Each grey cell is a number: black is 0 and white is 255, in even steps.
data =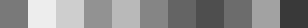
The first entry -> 121
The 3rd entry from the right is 108
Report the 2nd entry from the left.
237

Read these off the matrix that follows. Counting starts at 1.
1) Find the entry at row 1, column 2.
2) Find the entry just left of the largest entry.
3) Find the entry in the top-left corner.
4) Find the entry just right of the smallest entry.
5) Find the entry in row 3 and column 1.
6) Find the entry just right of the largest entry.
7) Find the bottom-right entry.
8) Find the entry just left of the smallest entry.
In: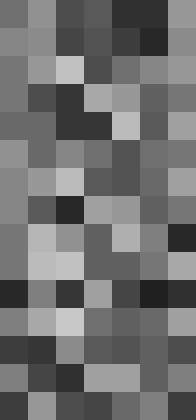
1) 145
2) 168
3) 111
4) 48
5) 119
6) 111
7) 61
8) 69

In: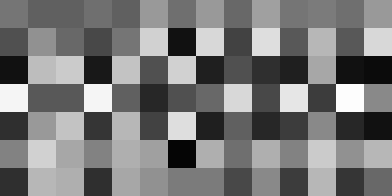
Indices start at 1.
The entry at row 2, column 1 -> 80
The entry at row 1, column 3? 96
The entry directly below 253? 39
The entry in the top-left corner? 117
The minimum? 5
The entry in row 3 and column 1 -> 17
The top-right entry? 153
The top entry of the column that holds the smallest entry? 111
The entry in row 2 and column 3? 104
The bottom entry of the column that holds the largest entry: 53
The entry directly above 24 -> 72
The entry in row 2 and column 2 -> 145
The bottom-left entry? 47
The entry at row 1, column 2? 96
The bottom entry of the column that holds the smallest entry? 123
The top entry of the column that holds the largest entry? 111
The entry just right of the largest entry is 137
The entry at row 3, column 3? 203

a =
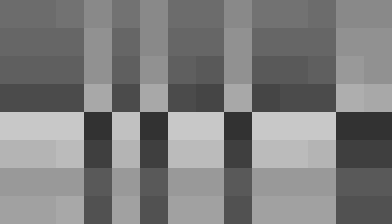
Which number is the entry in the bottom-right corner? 81
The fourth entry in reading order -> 137
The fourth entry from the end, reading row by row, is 161
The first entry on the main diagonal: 108
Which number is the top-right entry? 137
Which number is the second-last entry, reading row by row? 81
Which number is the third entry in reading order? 114
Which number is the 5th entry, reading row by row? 114
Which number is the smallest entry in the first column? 75
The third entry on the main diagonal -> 95
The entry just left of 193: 50
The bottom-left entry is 161
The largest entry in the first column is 200
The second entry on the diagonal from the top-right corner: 145
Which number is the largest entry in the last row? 168
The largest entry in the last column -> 168
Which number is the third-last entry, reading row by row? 161
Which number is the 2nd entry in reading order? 108

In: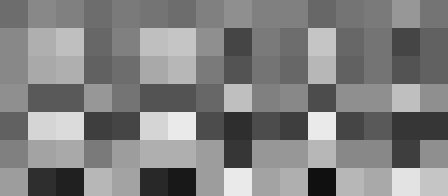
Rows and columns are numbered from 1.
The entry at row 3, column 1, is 136
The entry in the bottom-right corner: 197
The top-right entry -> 116
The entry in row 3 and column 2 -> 169
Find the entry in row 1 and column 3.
128
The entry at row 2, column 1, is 136
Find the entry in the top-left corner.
109
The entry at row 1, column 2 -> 136
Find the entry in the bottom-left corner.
157
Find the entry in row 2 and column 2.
175

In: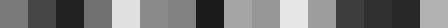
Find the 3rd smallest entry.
40
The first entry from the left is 121
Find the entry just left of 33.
69
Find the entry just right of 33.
113
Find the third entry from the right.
48
